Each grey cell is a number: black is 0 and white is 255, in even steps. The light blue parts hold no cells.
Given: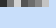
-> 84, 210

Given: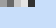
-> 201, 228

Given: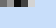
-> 13, 211

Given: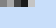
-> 70, 196

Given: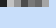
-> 76, 194

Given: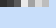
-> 233, 233

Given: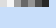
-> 104, 246

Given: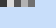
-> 85, 219

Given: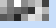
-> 88, 254

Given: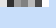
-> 129, 253
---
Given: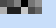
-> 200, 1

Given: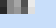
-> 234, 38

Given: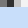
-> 243, 48

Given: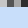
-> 198, 45

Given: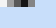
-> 244, 21

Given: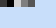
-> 209, 2

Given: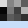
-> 220, 6

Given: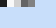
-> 249, 29

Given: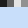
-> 228, 28
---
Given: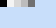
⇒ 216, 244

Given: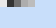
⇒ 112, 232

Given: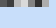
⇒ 217, 217

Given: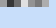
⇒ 224, 224

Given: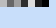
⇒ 45, 220

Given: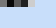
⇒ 88, 205

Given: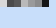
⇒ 185, 216

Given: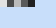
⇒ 187, 225

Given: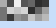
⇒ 212, 240
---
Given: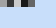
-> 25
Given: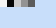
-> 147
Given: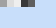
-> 56
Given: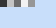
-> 242
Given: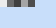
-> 165
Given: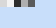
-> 175
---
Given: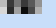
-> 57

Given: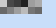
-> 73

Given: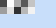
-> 254

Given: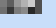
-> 94

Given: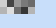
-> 68

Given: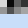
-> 9

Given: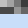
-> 163
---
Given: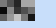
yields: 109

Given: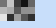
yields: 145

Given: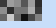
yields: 58

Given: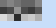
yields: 88

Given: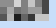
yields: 71

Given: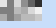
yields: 241

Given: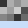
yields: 80

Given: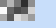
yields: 209

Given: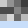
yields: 90
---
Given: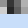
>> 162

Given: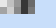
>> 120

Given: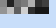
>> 22

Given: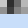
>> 157

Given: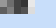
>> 220

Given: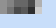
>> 203
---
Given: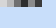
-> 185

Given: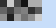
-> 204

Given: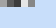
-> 91

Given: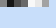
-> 22

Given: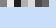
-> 234

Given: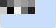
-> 111
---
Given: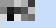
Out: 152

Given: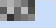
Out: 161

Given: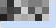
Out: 126

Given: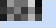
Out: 41

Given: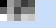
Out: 4

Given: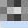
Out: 161

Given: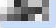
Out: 249

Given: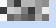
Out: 249

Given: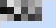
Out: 81

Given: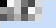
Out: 7
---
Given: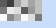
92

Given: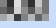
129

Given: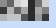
140

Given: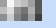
159

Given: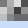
121

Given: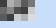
63

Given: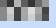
108
